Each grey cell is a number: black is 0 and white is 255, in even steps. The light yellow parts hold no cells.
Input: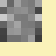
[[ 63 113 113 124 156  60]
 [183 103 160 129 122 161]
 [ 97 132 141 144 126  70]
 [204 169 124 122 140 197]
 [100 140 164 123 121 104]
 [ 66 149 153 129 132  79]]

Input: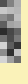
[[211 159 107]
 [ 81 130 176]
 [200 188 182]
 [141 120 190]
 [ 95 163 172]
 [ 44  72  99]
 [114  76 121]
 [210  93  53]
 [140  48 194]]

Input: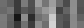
[[121  92  55 113  60 142 111 211  91  74 137 114]
 [110  94  59 123  79 157 117 158 109  75 142  87]
 [105 116  59  88  76 128 152 169  67 100 143  83]
 [123  97  22 141  44 112 127 202  90  81 136  97]]

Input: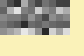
[[143 161 182 231 202 141  40 208 162 219]
 [123  76  46 171 105  69 114  97  65  64]
 [100 177 225 128 114 204 144 124 199 172]
 [136 122 122 101 146 110  74 141 120 136]
 [119 101  89  46 108  98 118 105  97  94]]

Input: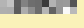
[[174 173  92 172 141 108 181  98 150 249 185]
 [180 195  94 130 110 107  58 178 152 154  85]]

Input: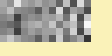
[[168 198 162 140 133  94 153  92 202 107 134 166  53]
 [169 146 229 166 152 171 145 157 101 192  82 220 120]
 [157 190 139 134 126  93 153  95 218  86 159 142  76]
 [134 147  63 128 145 135 162 157 182 116 213  75 200]
 [121 107  87 149 168 178 154 196 124 170 192 101 247]
 [130 143  62 134 158 141 160 160 189 122 208  72 196]]

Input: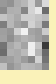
[[192 149 165 184 182 174 136]
 [153 146 173 183 209 154 218]
 [139 175 177 134 211 232 108]
 [196 183 170 206 206 197 188]
 [126 183 162 151 210 189 122]
 [159 150 208 241 164 157 203]
 [162 143 167 180 172 159 144]
 [116 168 183 164 239 198  57]
 [109 176 171 186 237 181 106]
 [155 159 172 156 136 209 115]]

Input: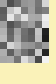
[[166 169 116 219 183  72 242]
 [162  79 107 149 155 118 213]
 [ 92 195 223 121 158 113 126]
 [ 99 229 168 223 170 167 237]
 [160  83 107 141 158 107 229]
 [178 100 162 112  91 197  33]
 [187 107 171 109  96 191  28]
 [ 95 213 190 152 148 125 155]
 [175  96 156 113  87 202  37]]
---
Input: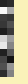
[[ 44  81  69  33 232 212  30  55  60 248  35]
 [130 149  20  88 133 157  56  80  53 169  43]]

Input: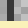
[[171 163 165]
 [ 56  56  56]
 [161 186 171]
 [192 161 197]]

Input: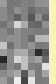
[[156 137  98  39 156 195 137 137 117 137 137 156]
 [124 150 137 137 137 112 144 118 137 124 118 118]
 [237 168 121 214 168 144 144 144 214  98 144 121]
 [ 69  89 192 192 171 130 130 130 171 130 130 130]
 [228 167 127 147 127 147 106 127 106  86 106 127]
 [122 122 122 161  44 122 181 122 102 142 122 142]
 [124 164 225 104  84 124 184 124 144 104 124 144]]

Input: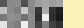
[[227 121 191  85]
 [137 144 139 139]
 [127 140 127 139]
 [238 114 199  81]
 [137 141 134 138]
 [ 69  48  55 157]
 [128 237 170 165]
 [ 66  46  49 157]
 [ 49  26  32 163]]

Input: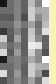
[[ 81 220 108  27 213 154 205  57 108  92 108  22]
 [109 104 109 118  92 109  86  95 109  89 109 109]
 [136 152 130 130 155 130 164 130 147 130 130 130]
 [107  96  96 107  96  96  96  95 117  77  96  96]
 [163 205 205 171 207 236 205 197 161 207 205 188]
 [110 155 176 138 141 226 138 122 112 138 169 133]
 [219  74 173 255  83 102  98 223 188 173 173 254]]

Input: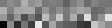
[[  6 152 176 123]
 [141 101 129 140]
 [ 44 147 165 130]
 [118  79 167 174]
 [ 62 121 170 143]
 [231  85 108 155]
 [ 86 189 151 120]
 [165 132 119 128]
 [111 198 142 122]
 [ 94 120 122  99]
 [ 92 174 148 127]
 [ 59  97 165 144]
 [ 51 222 154 108]
 [199 110 104 131]
 [165 145 111 119]
 [139 226 131 117]]
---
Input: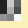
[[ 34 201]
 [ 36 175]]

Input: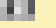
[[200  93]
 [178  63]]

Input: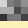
[[211 124]
 [174 172]]

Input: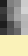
[[ 30 128]
 [ 60 114]]

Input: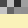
[[ 73 190]
 [195 101]]

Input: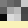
[[122 105]
 [ 93 168]]
